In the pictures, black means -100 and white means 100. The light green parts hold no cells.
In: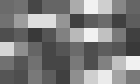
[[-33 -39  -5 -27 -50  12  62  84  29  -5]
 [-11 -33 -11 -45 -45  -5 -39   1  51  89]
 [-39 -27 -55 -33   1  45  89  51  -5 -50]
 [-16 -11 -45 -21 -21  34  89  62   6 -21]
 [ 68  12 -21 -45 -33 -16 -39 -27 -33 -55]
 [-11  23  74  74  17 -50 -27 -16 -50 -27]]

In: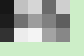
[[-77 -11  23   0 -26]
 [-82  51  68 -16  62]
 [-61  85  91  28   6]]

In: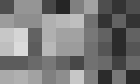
[[-28 -28 -17  -6 -23 -44 -11 -17 -49 -17]
 [ 22  11  11  38  44  50 -11 -60 -23 -60]
 [-39  17  17 -44 -71   0  27 -39 -60 -39]
 [ 33  38  27   0  11  56   0 -66  -6 -66]
 [ 56  67 -23  38  27  27  -6 -23 -66 -23]
 [ 50  72 -28  44  22  22 -11 -33 -66 -33]]

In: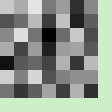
[[-10 -58 -26  28 -52  40 -63]
 [ 34 -47  22 -75  22  28 -31]
 [-87 -31 -20 -47  40 -58  46]
 [-36 -15  46 -52  52 -75 -26]
 [ 62   1  68 -36   1  12  12]
 [ 57  34  79  -4  22 -63   6]
 [  6  73 -10 -99 -15  57 -41]]

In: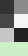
[[ 55 -73]
 [-61   8]
 [-45  92]]

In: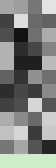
[[-39 -86 -12  35]
 [ 40 -76 -76  46]
 [ 40 -65 -44   3]
 [-23 -60  13 -12]
 [-65 -44 -54   8]
 [-49 -39  68 -34]
 [ 35   8 -17  62]
 [ 30  24  -7  78]
 [ -7  30 -34 -71]
 [ 51  68 -54  57]
 [-49  73 -17 -23]]

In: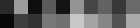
[[-94 -51 -61  -5 -11  56  28   5 -35  33]
 [-67  22 -89 -29 -84  16 -45 -23 -56 -17]]

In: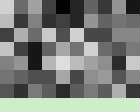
[[-33 -61  -4 -27 -66 -27  -4 -27  37 -56]
 [ 47 -56   1 -61 -50 -71  16 -22 -10 -16]
 [ 52 -50 -82 -22  31 -10  63 -16 -33  -4]
 [-10 -22 -38 -38  31 -44  11  21 -33   6]
 [ 63 -16  26 -50 -98 -71 -22 -56  16 -82]
 [  1  16 -82  42  74  47  26  11 -66  58]
 [-50  37 -16  58 -38  63 -44 -44   6   6]]

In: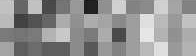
[[ 45 -48 -36 -20  35  14  35  29   8  24  74  45  19  51]
 [ 29 -26 -15 -26 -26   8 -31  19   2  24  45  74  19  40]
 [ 51 -20  51 -42  -9  19 -74  14  63   2   8  63  29   2]
 [ -4  -9  -4  40  57   8  -4  35 -42  24  80  40  14  35]]
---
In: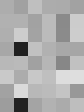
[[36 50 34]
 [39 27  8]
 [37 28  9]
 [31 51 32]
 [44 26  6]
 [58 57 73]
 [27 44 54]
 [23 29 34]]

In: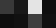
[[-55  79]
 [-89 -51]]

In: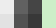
[[ 86 -46]
 [ 77 -56]]

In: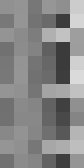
[[ 14  -7  12]
 [ -6 -10 -53]
 [ 16  -2  52]
 [-11   3 -54]
 [ -7  -9 -54]
 [ -6 -11 -52]
 [ 16  -8  32]
 [-12   4 -50]
 [-11   7 -43]
 [  7   5 -31]
 [ 17  -7  36]
 [-11   4 -51]]

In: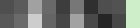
[[-38  26 -52 -63 -36]
 [-31  61 -45 -43 -44]]

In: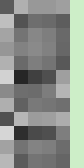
[[-29  19  25]
 [ 50 -14 -27]
 [ 29   6 -18]
 [ 18   8 -19]
 [ 39  -1 -31]
 [ 65 -50  25]
 [  8 -15  42]
 [ 37  -5 -13]
 [-37  22  36]
 [ 68 -42  -1]
 [ 27   3 -15]
 [ 44  -9 -21]]

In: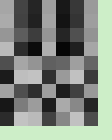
[[ 30 -71 -81  21]
 [ 34 -74 -85  24]
 [ 18 -52 -71  15]
 [ 46 -91 -95  30]
 [-38  16 -21 -21]
 [-79  52  21 -54]
 [ 27 -64 -78  20]
 [-82  22  33 -72]
 [-66  46   6 -40]]
